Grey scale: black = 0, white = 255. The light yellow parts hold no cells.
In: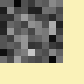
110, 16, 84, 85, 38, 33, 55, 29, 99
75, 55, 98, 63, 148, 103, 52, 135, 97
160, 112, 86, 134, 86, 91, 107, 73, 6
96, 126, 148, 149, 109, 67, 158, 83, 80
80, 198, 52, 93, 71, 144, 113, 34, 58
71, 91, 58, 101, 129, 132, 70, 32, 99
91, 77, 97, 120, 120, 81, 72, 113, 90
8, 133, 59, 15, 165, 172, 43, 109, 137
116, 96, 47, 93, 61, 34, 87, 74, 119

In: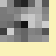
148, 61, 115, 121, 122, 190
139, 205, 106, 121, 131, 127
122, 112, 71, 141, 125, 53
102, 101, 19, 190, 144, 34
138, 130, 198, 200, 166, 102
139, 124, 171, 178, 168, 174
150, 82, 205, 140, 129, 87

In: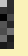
26, 111, 77, 84, 2, 51, 194
37, 28, 112, 39, 72, 44, 45

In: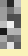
136, 169, 25, 188, 157, 156, 137
227, 105, 180, 239, 77, 115, 39
93, 117, 177, 82, 79, 165, 194

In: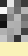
197, 176, 15, 36, 248, 45
154, 161, 177, 135, 160, 231
50, 174, 175, 184, 110, 102
189, 64, 130, 109, 181, 59

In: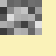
60, 173, 89, 54, 183
98, 160, 221, 137, 101
177, 113, 176, 181, 109
172, 65, 170, 196, 90
102, 120, 178, 75, 111
170, 226, 99, 156, 107

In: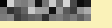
124, 114, 6
134, 50, 212
62, 71, 132
81, 99, 124
98, 200, 150
106, 160, 21
48, 156, 116
115, 17, 202
123, 149, 108
103, 89, 213
122, 62, 73
95, 148, 14
124, 172, 30

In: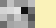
108, 191, 212, 128
165, 152, 217, 193
173, 199, 227, 153
175, 163, 15, 152
113, 78, 111, 189
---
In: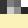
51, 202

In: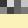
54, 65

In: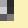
167, 49

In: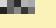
213, 95

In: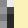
137, 70

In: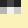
38, 241
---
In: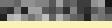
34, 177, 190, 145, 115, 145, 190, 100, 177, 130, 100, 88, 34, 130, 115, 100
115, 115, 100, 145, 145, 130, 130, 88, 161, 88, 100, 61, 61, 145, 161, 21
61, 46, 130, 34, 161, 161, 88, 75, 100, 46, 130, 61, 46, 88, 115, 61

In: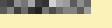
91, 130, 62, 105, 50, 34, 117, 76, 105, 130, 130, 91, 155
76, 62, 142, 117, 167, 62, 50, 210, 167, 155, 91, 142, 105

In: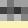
187, 144, 187, 132
173, 119, 159, 159
64, 88, 51, 104

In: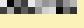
63, 165, 36, 91, 51, 149, 207, 219, 7, 107, 51
233, 7, 123, 63, 233, 181, 149, 165, 77, 149, 181

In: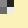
107, 236
134, 36

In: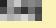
199, 174, 186, 213, 174, 78
36, 161, 199, 122, 135, 122
78, 149, 92, 50, 107, 66

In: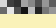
105, 228, 79, 20, 189, 35, 119, 150
215, 63, 48, 163, 135, 79, 150, 93

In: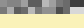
120, 172, 93, 107, 184, 120, 144, 144, 77, 107, 216, 216
144, 132, 132, 159, 93, 93, 184, 159, 120, 107, 61, 61

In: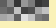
165, 177, 95, 223, 193, 122, 109
95, 138, 53, 151, 122, 53, 66
109, 95, 193, 66, 80, 165, 193
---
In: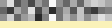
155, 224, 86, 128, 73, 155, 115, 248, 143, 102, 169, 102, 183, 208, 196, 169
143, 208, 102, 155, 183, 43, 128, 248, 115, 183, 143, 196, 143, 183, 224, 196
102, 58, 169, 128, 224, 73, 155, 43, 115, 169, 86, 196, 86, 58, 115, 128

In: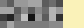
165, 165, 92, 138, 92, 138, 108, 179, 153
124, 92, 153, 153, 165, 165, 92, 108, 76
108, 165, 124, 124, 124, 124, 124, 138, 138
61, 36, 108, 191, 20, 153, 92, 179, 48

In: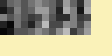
128, 85, 115, 85, 59, 73, 141, 85, 46, 46, 128, 59, 73
46, 101, 115, 85, 115, 141, 115, 101, 59, 156, 101, 46, 156
34, 7, 115, 73, 34, 101, 186, 73, 73, 141, 128, 73, 141
22, 59, 128, 85, 101, 156, 156, 101, 34, 172, 128, 22, 172
7, 22, 85, 85, 101, 141, 115, 85, 141, 186, 59, 101, 156

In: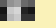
93, 146, 159, 106, 93
35, 185, 201, 51, 51
22, 201, 213, 35, 22

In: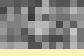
168, 153, 168, 168, 85, 85, 153, 98, 153, 114, 183, 141
153, 114, 128, 85, 141, 197, 168, 114, 141, 114, 197, 114
141, 128, 128, 141, 168, 183, 183, 153, 73, 141, 98, 153
128, 98, 114, 98, 73, 128, 98, 73, 73, 98, 168, 114
114, 153, 128, 141, 59, 153, 98, 128, 114, 114, 141, 141
98, 98, 85, 98, 85, 73, 168, 98, 85, 85, 128, 85
73, 141, 98, 168, 73, 168, 183, 153, 128, 141, 183, 153

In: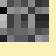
193, 62, 105, 50, 149, 36, 36
178, 62, 105, 77, 149, 50, 50
164, 77, 105, 77, 134, 50, 62
121, 93, 105, 105, 121, 77, 93
36, 121, 93, 93, 62, 149, 134
6, 149, 134, 149, 62, 121, 134

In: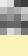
233, 217, 76, 62
186, 162, 174, 201
148, 217, 186, 117
133, 148, 117, 174
92, 104, 104, 76
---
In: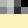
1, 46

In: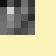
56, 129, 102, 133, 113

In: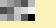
186, 217, 192

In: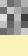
176, 170, 82, 194

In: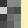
134, 88, 55

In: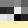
95, 233, 216
